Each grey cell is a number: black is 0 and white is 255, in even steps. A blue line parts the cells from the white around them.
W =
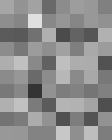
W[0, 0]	166
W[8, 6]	83
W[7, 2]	123
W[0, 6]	152
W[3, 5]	127
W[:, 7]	[128, 145, 177, 156, 82, 120, 128, 79, 146, 125]
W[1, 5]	134
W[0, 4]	140
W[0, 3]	105
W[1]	[142, 134, 224, 136, 150, 134, 152, 145]
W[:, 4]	[140, 150, 75, 161, 191, 183, 125, 180, 80, 199]
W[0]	[166, 147, 162, 105, 140, 157, 152, 128]
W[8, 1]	123
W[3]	[140, 120, 156, 143, 161, 127, 169, 156]
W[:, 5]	[157, 134, 99, 127, 173, 138, 130, 178, 125, 143]
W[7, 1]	193
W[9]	[152, 151, 131, 131, 199, 143, 190, 125]
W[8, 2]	172
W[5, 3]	140
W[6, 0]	120

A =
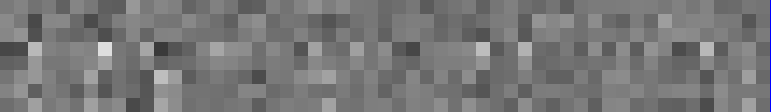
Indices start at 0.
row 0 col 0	122
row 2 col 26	122
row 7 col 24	116
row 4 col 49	102
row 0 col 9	152
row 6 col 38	124
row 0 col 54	116
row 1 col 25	114
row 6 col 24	123
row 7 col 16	118
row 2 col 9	134
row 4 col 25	135
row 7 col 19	117
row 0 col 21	131
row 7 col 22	125
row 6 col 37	95
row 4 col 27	131
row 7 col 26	126
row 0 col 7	95
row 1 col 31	101
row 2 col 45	135
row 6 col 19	107
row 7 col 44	135
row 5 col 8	114
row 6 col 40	121
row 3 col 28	89
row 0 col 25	120
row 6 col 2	95
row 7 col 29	129
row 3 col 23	115
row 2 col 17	123
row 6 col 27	99
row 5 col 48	106
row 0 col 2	114
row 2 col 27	97
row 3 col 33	137
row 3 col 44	141
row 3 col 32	132

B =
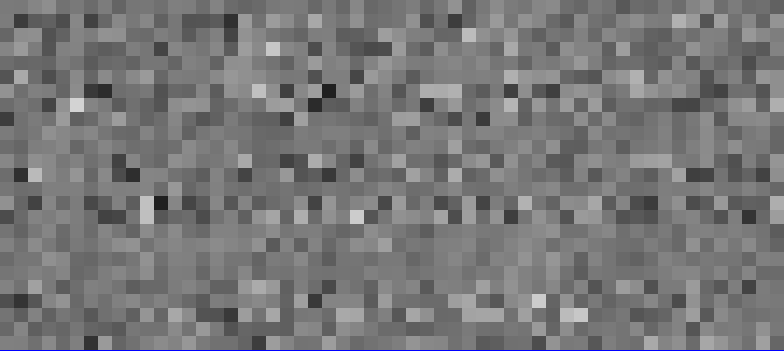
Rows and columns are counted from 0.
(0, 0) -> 122
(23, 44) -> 116
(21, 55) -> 121
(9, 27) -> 112
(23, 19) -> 98
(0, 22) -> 104
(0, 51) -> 110
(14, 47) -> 127
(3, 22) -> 77
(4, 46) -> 98
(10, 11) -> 108
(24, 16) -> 113
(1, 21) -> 116
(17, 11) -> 129
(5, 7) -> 138
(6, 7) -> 44
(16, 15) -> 130
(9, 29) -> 95
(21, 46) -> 135
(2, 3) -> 82
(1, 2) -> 91
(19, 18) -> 104
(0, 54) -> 111
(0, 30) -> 104
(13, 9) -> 128
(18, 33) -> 123
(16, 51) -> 123
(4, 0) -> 109
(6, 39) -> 63
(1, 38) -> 135
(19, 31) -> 123
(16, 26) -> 141
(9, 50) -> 139
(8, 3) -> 114
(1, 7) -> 103
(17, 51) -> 136
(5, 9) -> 137
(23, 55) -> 120
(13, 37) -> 121
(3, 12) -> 134

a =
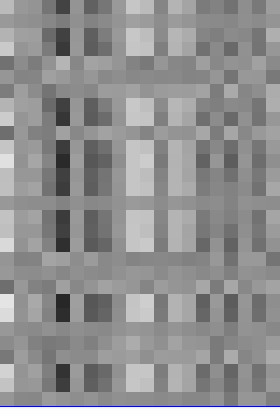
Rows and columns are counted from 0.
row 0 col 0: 186
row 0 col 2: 148
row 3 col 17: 145
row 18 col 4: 159
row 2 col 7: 125
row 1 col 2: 143
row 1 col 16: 135
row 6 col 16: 170
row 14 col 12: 150
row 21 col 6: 87
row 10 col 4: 60
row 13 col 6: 94
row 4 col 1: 140
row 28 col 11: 138
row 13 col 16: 130
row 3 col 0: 201
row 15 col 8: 148
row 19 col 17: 146
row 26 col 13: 165
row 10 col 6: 95
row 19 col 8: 145
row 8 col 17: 145
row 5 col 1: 132
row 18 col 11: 136
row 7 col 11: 139
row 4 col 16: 147
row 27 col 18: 118
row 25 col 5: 139
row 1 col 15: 138
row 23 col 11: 139
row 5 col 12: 137
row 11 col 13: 166
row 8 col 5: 153
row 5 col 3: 160
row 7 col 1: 160
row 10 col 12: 180
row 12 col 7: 116
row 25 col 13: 154

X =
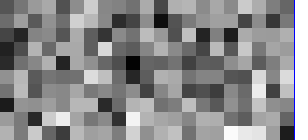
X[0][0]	85
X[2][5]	172
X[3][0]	33
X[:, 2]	[154, 89, 132, 180, 135, 90, 84, 144, 40, 202]
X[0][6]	205
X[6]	[115, 187, 84, 140, 136, 167, 121, 136, 117, 141, 66, 134, 166, 68, 80, 61, 137, 106, 236, 65, 192]
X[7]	[27, 148, 144, 158, 136, 183, 183, 41, 108, 180, 190, 113, 125, 190, 119, 88, 145, 112, 196, 143, 135]
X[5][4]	110
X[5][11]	177
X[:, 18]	[173, 140, 156, 120, 92, 216, 236, 196, 164, 228]
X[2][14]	35
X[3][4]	169
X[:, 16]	[138, 159, 28, 87, 142, 85, 137, 145, 113, 251]
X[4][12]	115
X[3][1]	77
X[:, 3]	[169, 145, 138, 105, 177, 117, 140, 158, 203, 102]
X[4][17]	166
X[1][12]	83
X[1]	[108, 158, 89, 145, 110, 208, 184, 137, 44, 68, 141, 14, 83, 123, 147, 160, 159, 69, 140, 55, 121]
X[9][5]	185
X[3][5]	169
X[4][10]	101
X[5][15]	132
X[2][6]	94
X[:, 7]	[135, 137, 52, 216, 103, 191, 136, 41, 138, 165]
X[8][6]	119
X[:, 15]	[168, 160, 128, 186, 91, 132, 61, 88, 174, 160]
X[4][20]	171
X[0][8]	130
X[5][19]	135
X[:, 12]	[176, 83, 80, 138, 115, 170, 166, 125, 159, 193]

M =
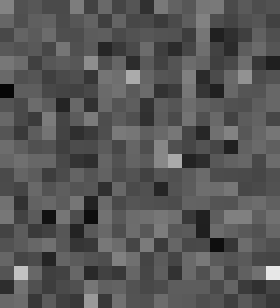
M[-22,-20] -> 131
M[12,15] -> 76
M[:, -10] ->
[48, 73, 87, 108, 90, 101, 107, 51, 48, 95, 78, 91, 65, 80, 81, 112, 88, 123, 68, 70, 72, 81]
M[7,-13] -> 105
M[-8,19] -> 96
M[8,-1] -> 70
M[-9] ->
[75, 69, 105, 83, 94, 84, 87, 47, 104, 74, 80, 37, 83, 92, 110, 109, 119, 71, 74, 82]
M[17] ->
[82, 91, 103, 113, 87, 53, 56, 120, 108, 69, 123, 59, 102, 72, 73, 14, 54, 109, 89, 79]
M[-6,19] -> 103
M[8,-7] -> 116
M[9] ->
[85, 57, 93, 116, 67, 47, 58, 78, 122, 118, 95, 105, 119, 69, 38, 112, 131, 87, 103, 118]
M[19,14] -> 80
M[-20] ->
[72, 100, 91, 108, 78, 77, 92, 94, 74, 82, 87, 83, 82, 61, 118, 32, 47, 63, 97, 79]
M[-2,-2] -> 48
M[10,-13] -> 91
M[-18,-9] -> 66
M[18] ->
[102, 69, 75, 36, 101, 91, 83, 78, 129, 112, 68, 91, 69, 106, 121, 90, 84, 90, 71, 69]
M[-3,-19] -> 194
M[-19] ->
[88, 82, 89, 71, 118, 80, 90, 38, 57, 74, 108, 62, 43, 70, 111, 66, 43, 93, 107, 85]
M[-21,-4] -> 68
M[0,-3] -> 90
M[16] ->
[67, 92, 58, 65, 86, 35, 89, 104, 78, 109, 88, 125, 88, 91, 31, 108, 98, 89, 81, 103]
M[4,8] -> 102
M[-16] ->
[6, 94, 94, 72, 68, 65, 73, 106, 114, 90, 107, 50, 60, 119, 54, 32, 104, 85, 84, 103]
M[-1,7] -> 56
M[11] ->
[102, 112, 103, 103, 72, 52, 46, 101, 82, 100, 91, 136, 170, 35, 45, 88, 98, 103, 72, 108]
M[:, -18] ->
[87, 95, 91, 89, 64, 85, 94, 108, 59, 93, 80, 103, 92, 105, 98, 91, 58, 103, 75, 103, 80, 55]
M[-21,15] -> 78
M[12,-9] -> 86
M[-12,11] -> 135
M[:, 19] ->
[82, 65, 79, 85, 31, 83, 103, 103, 70, 118, 95, 108, 80, 82, 96, 113, 103, 79, 69, 231, 69, 56]
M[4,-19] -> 108

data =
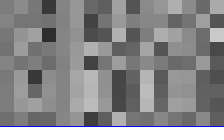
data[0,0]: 124
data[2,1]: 148
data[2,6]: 76
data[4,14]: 154
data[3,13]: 140
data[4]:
[131, 116, 126, 108, 130, 155, 66, 117, 157, 119, 137, 123, 105, 110, 154, 89]
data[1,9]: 127
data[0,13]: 139
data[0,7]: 94
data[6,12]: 148
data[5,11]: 89
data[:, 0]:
[124, 131, 119, 114, 131, 121, 124, 124, 111]
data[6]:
[124, 157, 102, 145, 132, 163, 182, 145, 71, 91, 188, 94, 148, 145, 97, 96]
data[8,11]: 135
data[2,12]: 161
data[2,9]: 85
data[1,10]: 135
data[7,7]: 152
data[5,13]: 150
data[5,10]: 181
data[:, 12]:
[175, 100, 161, 143, 105, 152, 148, 159, 117]
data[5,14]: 95
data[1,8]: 153
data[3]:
[114, 156, 113, 121, 134, 152, 176, 153, 94, 101, 164, 85, 143, 140, 107, 73]
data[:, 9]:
[84, 127, 85, 101, 119, 99, 91, 96, 117]
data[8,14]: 137
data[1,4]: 130
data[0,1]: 139
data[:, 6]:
[103, 67, 76, 176, 66, 184, 182, 187, 62]
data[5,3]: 141
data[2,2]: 161
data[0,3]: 57
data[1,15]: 84
